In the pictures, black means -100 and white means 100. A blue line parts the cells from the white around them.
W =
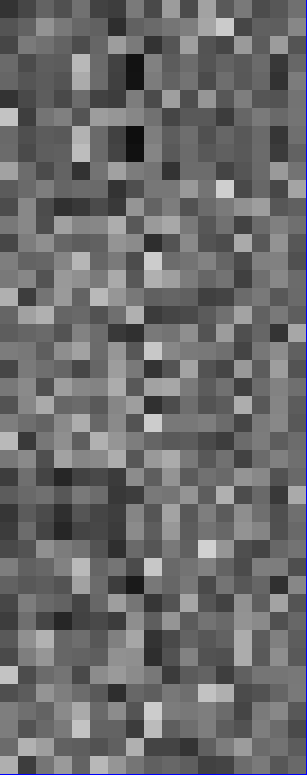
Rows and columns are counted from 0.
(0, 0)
-60
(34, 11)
-10
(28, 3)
-63
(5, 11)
18
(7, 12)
-20
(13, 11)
-35
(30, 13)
-38
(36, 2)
18
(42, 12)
-47
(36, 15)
11
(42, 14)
-4
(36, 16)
-30
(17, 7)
38
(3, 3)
-28
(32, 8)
-6
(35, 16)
-27
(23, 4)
36
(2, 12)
-45
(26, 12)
-18
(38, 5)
-30
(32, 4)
27
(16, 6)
18
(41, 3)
-24
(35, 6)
0
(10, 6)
-60
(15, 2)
-35
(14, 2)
-20
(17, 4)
-18
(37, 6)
21
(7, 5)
-17
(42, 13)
-15
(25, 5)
8
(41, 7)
38
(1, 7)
-24
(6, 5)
23
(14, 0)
-1
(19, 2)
-26
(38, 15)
-21
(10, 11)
-9
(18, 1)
-21

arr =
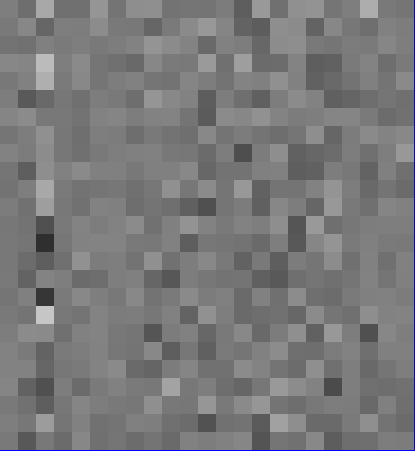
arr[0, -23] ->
-1
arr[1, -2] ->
1
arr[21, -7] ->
10
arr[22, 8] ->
12
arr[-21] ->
[-6, 1, 37, -4, 7, -8, -2, 1, -8, -10, 4, -2, -10, 3, 0, 13, 1, -24, -18, -10, 0, -9, 8]
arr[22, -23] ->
-5
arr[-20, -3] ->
-14
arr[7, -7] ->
-8
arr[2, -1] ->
-1
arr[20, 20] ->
-18
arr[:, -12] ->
[-9, 19, -18, 21, -2, -27, -29, 7, -16, -19, 9, -37, 2, -7, 7, -7, -3, 14, -19, -25, -11, -1, 18, -36, -2]
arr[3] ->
[6, 4, 47, -1, 8, -8, -12, -18, 6, -4, -5, 21, -12, 24, -16, -15, 3, -26, -24, -4, 3, -14, -4]
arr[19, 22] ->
0
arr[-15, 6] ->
-7
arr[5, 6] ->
-5
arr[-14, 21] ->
4
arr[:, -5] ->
[-8, 6, -8, -24, -18, -25, 4, -20, -15, -2, 16, 19, -13, 16, 10, -12, -15, -8, 19, -3, -12, -41, -2, -17, -27]
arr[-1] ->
[-5, -31, -6, -16, 6, -12, -8, -15, -9, -17, 1, -2, 1, 5, -34, -8, -11, 7, -27, -14, -13, -2, -3]
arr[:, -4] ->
[-1, -7, -3, -4, -10, -21, 4, -3, -2, -6, -2, -5, -7, -4, -12, -8, -4, -12, -2, 2, -1, -1, -3, -4, -14]
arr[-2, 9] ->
-12
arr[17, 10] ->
-22
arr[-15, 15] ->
-9
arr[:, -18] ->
[17, 10, -5, -8, -8, -2, 2, -1, -5, 0, -8, 2, -2, 3, -3, -14, -1, 3, 3, 2, 3, -4, -2, -11, -12]
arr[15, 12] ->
-10
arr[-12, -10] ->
-10
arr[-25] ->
[-1, -14, 32, -12, -12, 17, -9, 11, 12, -10, -8, -9, -3, -26, 20, -12, 13, 15, -8, -1, 36, -5, -8]
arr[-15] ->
[-10, -1, 32, -4, -10, -8, -7, -12, -7, 13, -7, 9, -8, 19, -23, -9, -9, 2, 16, -2, -18, -9, -16]
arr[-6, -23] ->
2
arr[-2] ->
[-1, -7, 22, -8, 1, -11, -9, 0, -1, -12, -15, -36, -11, -10, -29, 26, 11, -17, -17, -4, 12, -10, -16]
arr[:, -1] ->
[-8, -2, -1, -4, 8, -12, -11, 7, 19, -12, -16, 1, -1, -5, 1, 0, -3, 3, -1, 0, -1, -11, -13, -16, -3]

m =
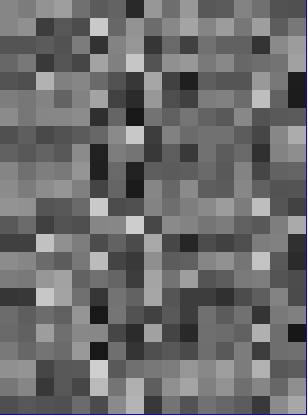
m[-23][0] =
5
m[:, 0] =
[5, 5, -34, -19, -35, -2, 9, -37, -25, 4, 9, 15, -30, -50, 10, -3, -58, -15, -18, -5, 13, -7, -38]
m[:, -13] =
[-12, -40, -3, -45, 5, 2, 10, -29, 9, 17, 0, -18, -39, -2, -6, -23, -12, 17, 7, 20, -30, -45, -16]
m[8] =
[-25, -32, -22, -31, 9, -74, -2, -9, -56, -26, -55, -11, -28, -18, -62, 3, 11]
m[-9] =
[10, 5, -16, -28, -6, 47, -47, -55, 12, -28, -25, 5, 14, -8, 53, -30, -66]
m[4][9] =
-49
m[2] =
[-34, -34, -29, -36, -3, -61, 3, 18, -58, -18, -49, -11, -24, -24, -60, 8, 22]
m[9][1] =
-12
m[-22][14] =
24
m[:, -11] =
[-22, -19, 3, 0, -36, -48, -21, 8, -2, -18, -21, -40, 6, -23, -47, -21, -10, -8, -45, -13, -30, -9, 8]
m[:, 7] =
[-68, 15, 18, 55, -57, -66, -81, 57, -9, -74, -79, -37, 61, -41, -55, -53, -23, -36, -66, -59, -12, 38, 41]
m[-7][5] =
-58
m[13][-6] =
-40
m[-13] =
[9, -3, 10, 17, 0, -47, -21, -79, 5, -19, 8, -26, -29, 6, -24, -35, -34]
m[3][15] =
-10
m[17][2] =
-15
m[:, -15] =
[15, -52, -29, -55, 40, 3, 5, -43, -22, -1, 10, -33, -50, 51, -16, 18, 56, -15, 23, -9, -45, -56, -36]
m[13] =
[-50, -50, 51, 13, -2, -40, -23, -41, 32, -44, -70, -40, -49, -39, -2, 1, -62]
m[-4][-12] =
-81
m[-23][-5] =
-29
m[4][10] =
-76
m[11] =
[15, 14, -33, -31, -18, 58, -40, -37, 3, -14, -1, 8, 22, -3, 49, -33, -48]
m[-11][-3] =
-31
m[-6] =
[-15, -26, -15, -25, 17, -81, -8, -36, -49, -30, -52, -12, -29, -11, -59, -5, 0]
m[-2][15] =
-19
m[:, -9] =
[18, -15, -58, -35, 30, 19, -10, -52, -56, -26, 5, 3, -44, 32, 12, 29, 30, -49, 26, -39, -6, -26, -56]
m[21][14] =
5
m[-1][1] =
-32
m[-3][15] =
-32

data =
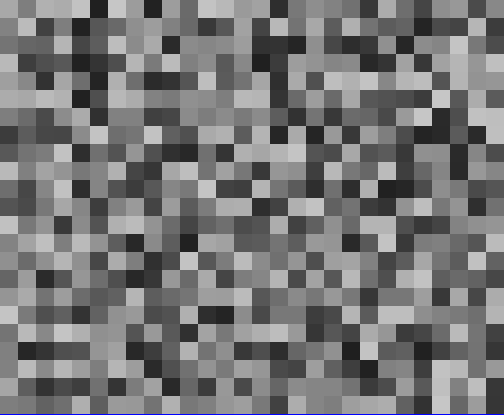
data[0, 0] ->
32
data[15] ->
[-21, 22, -66, -33, 18, -14, -38, -69, -57, 19, -17, 33, -46, -2, 5, 41, -42, 28, -32, 44, -12, -38, 38, 52, -26, -17, -23, -44]
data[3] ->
[45, -51, -38, -31, -74, -59, -39, 42, -4, 47, 0, 10, -30, 7, -75, -53, 23, 15, 4, 8, -69, -59, 27, -57, 27, 42, 18, 50]
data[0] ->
[32, -1, 39, 35, 52, -75, 55, 22, -73, 23, -17, 53, 44, 21, 27, -64, -6, 11, 2, -11, -56, 35, -14, -46, 11, 19, -41, 7]
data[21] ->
[30, -26, -60, -42, -51, -11, -59, -3, 27, -68, -19, -53, 19, -43, 10, -20, 9, 4, 4, -10, -54, -40, 22, -30, 50, 1, 49, -57]
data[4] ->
[25, 7, -61, 30, -14, -72, 38, -14, -66, -60, -33, 49, -29, -10, 30, -63, 33, -37, 49, 39, 53, 6, 42, 48, -34, 41, 15, 18]
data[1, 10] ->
-18
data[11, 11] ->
-3
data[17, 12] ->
-72
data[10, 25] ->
-5
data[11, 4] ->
5
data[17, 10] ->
38
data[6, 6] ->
1
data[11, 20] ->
-53
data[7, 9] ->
-25
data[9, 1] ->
0
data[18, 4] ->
38
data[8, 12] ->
-59
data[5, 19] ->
32
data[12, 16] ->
-49
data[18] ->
[-9, 45, 7, 54, 38, 13, 16, -34, 20, -30, -62, 28, -6, 26, 37, 48, 20, -58, -32, -47, 34, 18, -54, -45, -16, 46, -9, -49]
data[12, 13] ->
-40
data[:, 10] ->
[-17, -18, 9, 0, -33, 13, 9, -37, -69, 49, -5, -29, -46, -74, 53, -17, -8, 38, -62, 40, -11, -19, -6]
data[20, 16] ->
-47
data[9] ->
[45, 0, 28, 16, -6, 4, 39, -46, -58, 31, 49, -10, 26, -7, -56, 18, 12, -51, 44, -6, -19, 47, -51, -19, 4, -68, 19, 5]
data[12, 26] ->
13
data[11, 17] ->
52
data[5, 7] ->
35
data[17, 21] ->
49
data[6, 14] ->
9
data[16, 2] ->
-10
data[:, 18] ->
[2, -28, -44, 4, 49, -17, -56, 20, -41, 44, -12, -24, 13, 17, 25, -32, 19, -43, -32, 14, -25, 4, -1]

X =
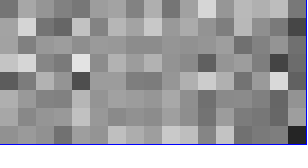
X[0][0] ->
-8
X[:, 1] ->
[31, 67, 0, 68, -3, 20, 7, 21]
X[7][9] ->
58
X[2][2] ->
19
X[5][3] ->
1
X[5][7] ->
22
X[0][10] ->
26
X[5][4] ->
43
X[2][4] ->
11
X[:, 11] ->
[68, 15, 17, -25, 60, -12, -10, 4]
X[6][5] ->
19
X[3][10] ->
8
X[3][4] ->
78
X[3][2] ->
5
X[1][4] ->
52
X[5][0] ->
37
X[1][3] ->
-20
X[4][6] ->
22
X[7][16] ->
-71
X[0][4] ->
-7
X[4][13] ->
-10
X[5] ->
[37, 20, 3, 1, 43, 16, 26, 22, 18, 32, 12, -12, 8, 9, 0, -20, 15]
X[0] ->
[-8, 31, 17, 1, -7, 23, 28, 2, 37, -8, 26, 68, 18, 45, 38, 48, -6]
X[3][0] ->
54
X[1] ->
[28, 67, -9, -20, 52, 3, 43, 28, 57, 20, 34, 15, -1, 44, 12, -4, -45]
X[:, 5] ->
[23, 3, 21, 10, 22, 16, 19, 16]
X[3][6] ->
40
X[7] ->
[14, 21, 14, -11, 24, 16, 50, 36, 24, 58, 49, 4, 53, -11, -4, -1, -71]
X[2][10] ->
14
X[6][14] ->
-7
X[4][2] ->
40
